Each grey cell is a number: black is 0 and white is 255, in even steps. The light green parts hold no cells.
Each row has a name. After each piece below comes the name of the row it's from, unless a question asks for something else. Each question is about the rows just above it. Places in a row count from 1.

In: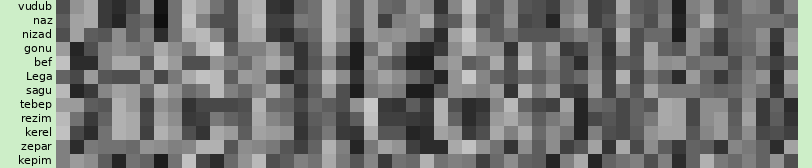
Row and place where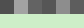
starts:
gonu, 42
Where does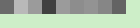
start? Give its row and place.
nizad, 19
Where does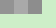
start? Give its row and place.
bef, 15
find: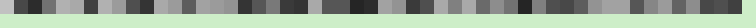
kerel

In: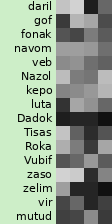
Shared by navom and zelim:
[158]
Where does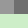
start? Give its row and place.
navom, 3

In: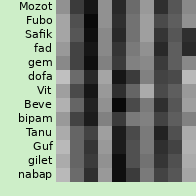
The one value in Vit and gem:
[94]
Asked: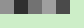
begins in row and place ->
Fubo, 4
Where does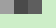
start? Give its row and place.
Fubo, 7
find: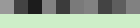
bipam

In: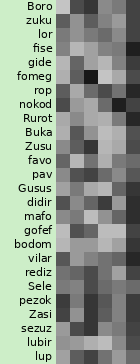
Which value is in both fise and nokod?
[31]
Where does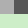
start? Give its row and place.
Buka, 1
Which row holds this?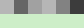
gide
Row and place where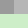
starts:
bodom, 3
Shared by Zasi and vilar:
[130]

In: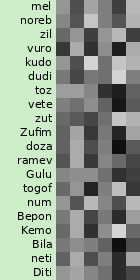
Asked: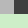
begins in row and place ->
zil, 5
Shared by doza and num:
[78]
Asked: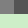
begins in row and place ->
noreb, 4

